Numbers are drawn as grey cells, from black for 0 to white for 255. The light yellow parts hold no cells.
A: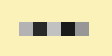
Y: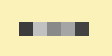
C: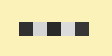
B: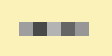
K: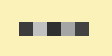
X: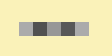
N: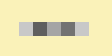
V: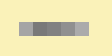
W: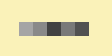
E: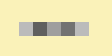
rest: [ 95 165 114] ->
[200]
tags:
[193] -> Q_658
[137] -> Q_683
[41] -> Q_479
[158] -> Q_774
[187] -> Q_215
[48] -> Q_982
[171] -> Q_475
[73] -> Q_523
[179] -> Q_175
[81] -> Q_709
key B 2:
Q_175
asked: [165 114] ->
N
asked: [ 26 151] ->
A
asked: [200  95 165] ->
N

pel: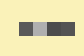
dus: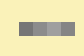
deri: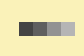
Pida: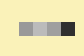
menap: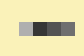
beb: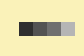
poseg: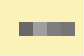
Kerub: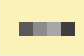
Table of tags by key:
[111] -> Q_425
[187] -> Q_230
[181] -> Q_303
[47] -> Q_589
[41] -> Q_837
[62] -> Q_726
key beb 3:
Q_303
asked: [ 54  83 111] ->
menap
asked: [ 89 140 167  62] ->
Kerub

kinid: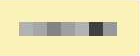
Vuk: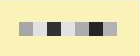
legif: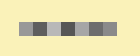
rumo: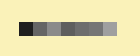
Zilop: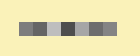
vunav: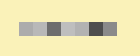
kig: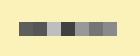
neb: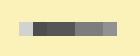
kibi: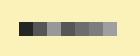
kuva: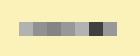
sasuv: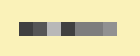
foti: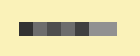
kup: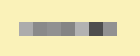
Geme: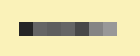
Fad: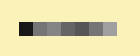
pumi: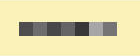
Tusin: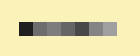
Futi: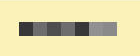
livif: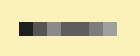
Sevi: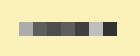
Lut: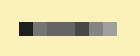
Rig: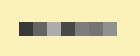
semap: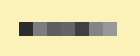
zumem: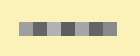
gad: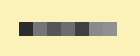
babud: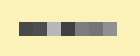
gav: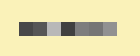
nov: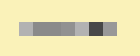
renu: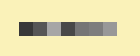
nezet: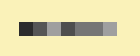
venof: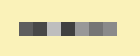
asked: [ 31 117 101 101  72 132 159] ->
Lut
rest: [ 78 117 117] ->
[159]
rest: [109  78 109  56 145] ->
[138]

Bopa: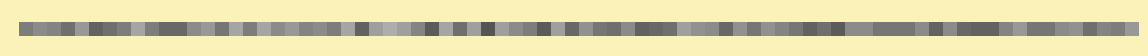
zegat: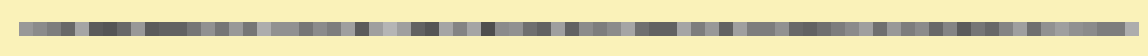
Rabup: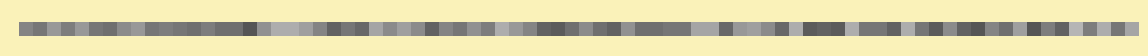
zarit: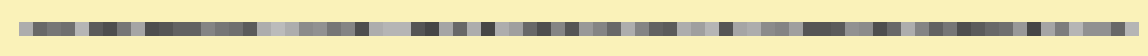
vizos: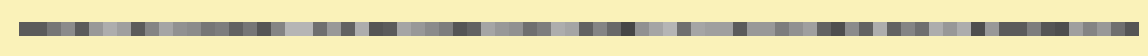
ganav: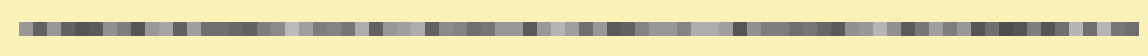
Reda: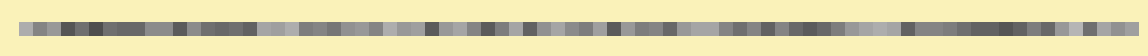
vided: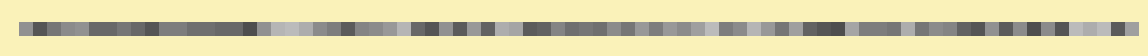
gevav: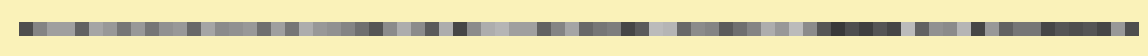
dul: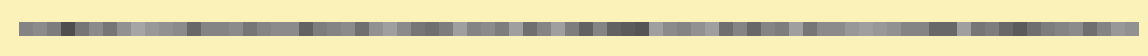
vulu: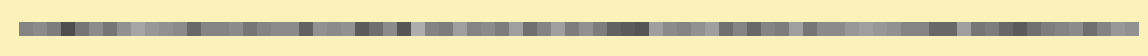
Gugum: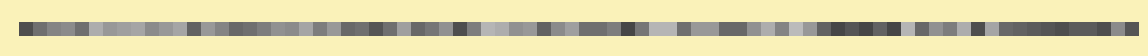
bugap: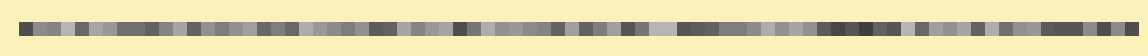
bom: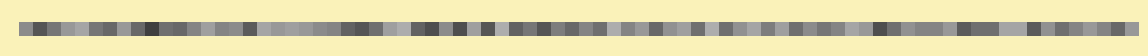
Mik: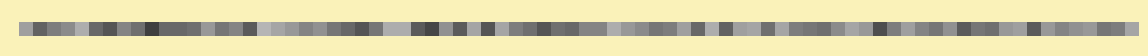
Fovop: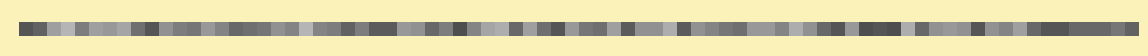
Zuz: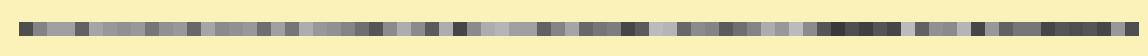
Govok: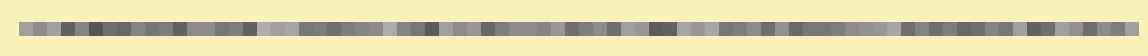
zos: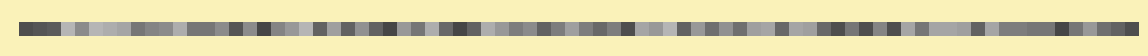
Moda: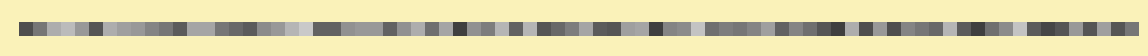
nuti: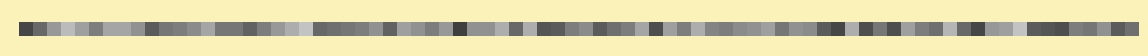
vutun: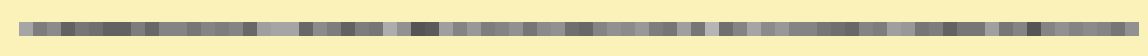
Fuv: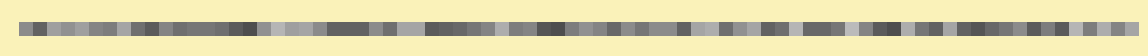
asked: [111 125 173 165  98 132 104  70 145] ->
vizos
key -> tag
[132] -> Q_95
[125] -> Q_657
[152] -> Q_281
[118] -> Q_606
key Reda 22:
Q_606
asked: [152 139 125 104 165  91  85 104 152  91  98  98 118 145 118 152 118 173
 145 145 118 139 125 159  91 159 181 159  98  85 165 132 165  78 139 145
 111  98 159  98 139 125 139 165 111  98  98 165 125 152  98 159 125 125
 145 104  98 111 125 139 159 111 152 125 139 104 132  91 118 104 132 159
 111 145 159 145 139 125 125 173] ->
zegat
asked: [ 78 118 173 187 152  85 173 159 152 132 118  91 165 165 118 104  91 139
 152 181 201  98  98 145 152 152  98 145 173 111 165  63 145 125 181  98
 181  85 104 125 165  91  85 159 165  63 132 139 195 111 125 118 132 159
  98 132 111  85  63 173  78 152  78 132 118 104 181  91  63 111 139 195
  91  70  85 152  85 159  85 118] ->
Moda
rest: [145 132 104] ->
[139 118 139 139  98 165 173 111 145 165  98 111 181 104 104 118 187 132
  91  78 173 118  98 165  98  85 104 118 139  91 125  91 181 125 173 132
 165]
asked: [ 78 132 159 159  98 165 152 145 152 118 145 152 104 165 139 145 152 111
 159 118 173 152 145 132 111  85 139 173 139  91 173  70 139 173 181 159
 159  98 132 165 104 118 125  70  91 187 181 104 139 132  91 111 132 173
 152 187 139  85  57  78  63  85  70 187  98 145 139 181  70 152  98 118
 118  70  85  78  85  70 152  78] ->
Zuz
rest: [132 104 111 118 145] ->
[132 181 132 125  98 125  91  91 152 145 104 125  78 132 165 173 104 159
 111  85 152 118 111 159  91 145 145 173  91 145 132 118 111 152 152 132
 173 145 104  85 152  78  85  78 173 104 145 152 145  85 145 132 159 104
  85  85 104 104 104 118  98]

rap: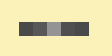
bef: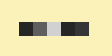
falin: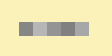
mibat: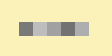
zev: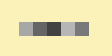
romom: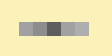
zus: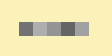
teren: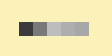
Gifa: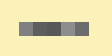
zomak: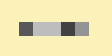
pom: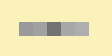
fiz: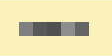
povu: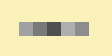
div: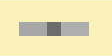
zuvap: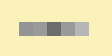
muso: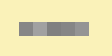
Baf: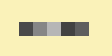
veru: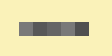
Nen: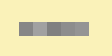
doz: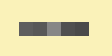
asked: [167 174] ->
pom
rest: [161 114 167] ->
[174]
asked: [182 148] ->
falin
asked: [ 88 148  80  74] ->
rap

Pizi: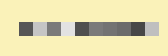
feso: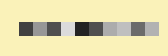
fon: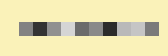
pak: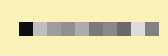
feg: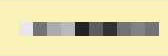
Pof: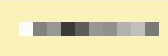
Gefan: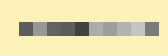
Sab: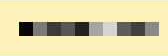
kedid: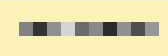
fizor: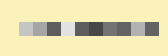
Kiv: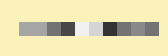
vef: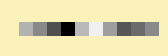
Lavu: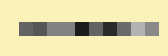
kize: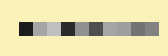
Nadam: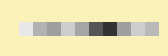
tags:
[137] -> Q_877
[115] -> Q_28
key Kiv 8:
Q_877
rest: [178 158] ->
[205 165  86  51 158 205 185]
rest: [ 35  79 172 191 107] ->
[178]
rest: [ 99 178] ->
[99]
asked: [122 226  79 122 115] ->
Pizi
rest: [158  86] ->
[107 137]
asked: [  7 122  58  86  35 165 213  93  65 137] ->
Sab

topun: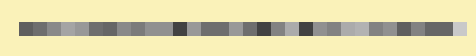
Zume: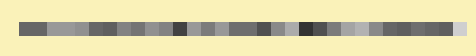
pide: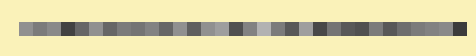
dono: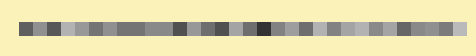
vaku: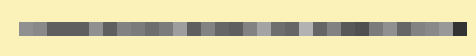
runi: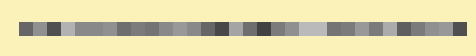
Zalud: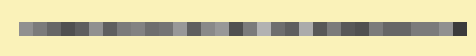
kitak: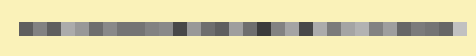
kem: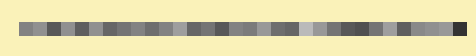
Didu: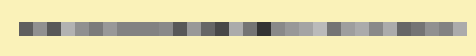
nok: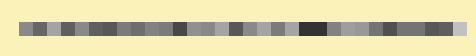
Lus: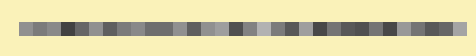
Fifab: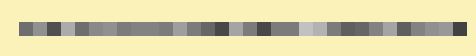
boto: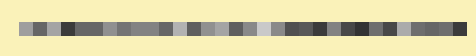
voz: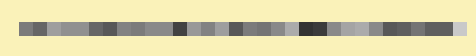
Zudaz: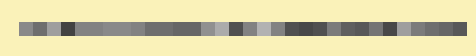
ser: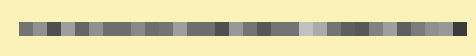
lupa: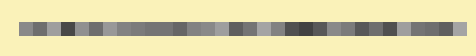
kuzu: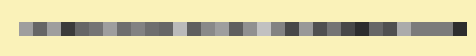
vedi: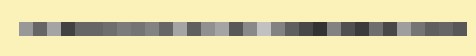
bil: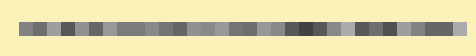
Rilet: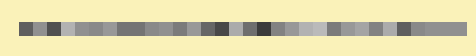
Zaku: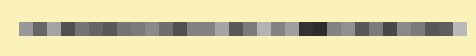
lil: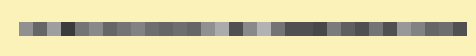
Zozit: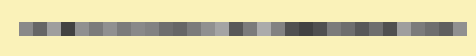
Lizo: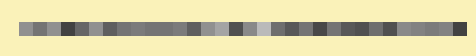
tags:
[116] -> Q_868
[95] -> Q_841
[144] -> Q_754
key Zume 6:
Q_841
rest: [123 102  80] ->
[ 95 144  95 123 130 110 116 152  95 137 152  80 123 178 110  95 171  88
 123  88  80 123 102 102 123 123 144  59]
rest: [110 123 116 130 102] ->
[164  95 144 164  88 137 193 130  95  72  51 130  80  59 110  72 158 116
  95 102  88]
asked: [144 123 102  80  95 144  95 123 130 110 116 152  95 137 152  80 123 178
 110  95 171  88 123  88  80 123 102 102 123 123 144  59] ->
Zalud

